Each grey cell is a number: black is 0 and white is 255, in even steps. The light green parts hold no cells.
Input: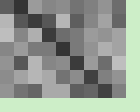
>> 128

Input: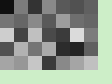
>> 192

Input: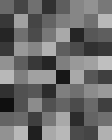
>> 177

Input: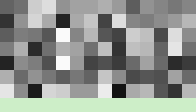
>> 183

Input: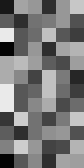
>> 158
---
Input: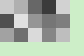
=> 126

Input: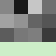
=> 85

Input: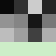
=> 120

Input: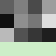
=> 221

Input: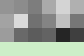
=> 119

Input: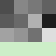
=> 29
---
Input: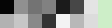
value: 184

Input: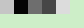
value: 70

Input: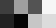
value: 198

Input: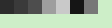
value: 21

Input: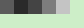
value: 125

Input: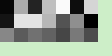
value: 121

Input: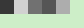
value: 85
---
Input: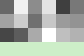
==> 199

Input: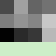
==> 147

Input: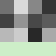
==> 148

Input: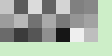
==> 120

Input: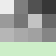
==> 118

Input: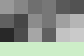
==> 119

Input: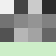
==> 136
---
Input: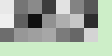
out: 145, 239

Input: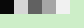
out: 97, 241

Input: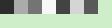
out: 247, 247

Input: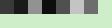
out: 13, 196

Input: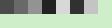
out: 34, 216

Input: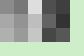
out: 190, 222

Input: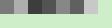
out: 83, 200

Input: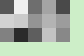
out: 148, 240

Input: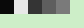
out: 52, 232

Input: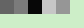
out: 7, 198
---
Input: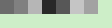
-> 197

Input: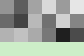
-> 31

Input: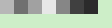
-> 64

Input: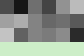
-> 139

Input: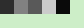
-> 203

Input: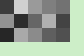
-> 95

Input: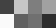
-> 112

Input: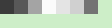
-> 208

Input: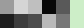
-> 185
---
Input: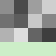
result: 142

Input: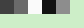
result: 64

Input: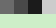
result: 107

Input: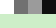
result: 255

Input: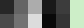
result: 39

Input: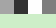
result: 165

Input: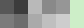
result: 87

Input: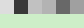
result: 221
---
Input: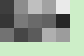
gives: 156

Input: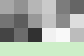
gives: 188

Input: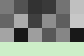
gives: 24

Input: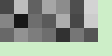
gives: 84

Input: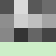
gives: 68

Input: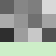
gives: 82

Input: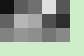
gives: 136

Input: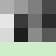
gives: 87

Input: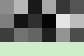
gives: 76

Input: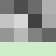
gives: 100
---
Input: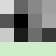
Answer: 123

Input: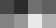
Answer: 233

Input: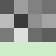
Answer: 144

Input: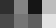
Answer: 95

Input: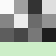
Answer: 107

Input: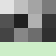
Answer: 177

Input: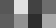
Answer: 45
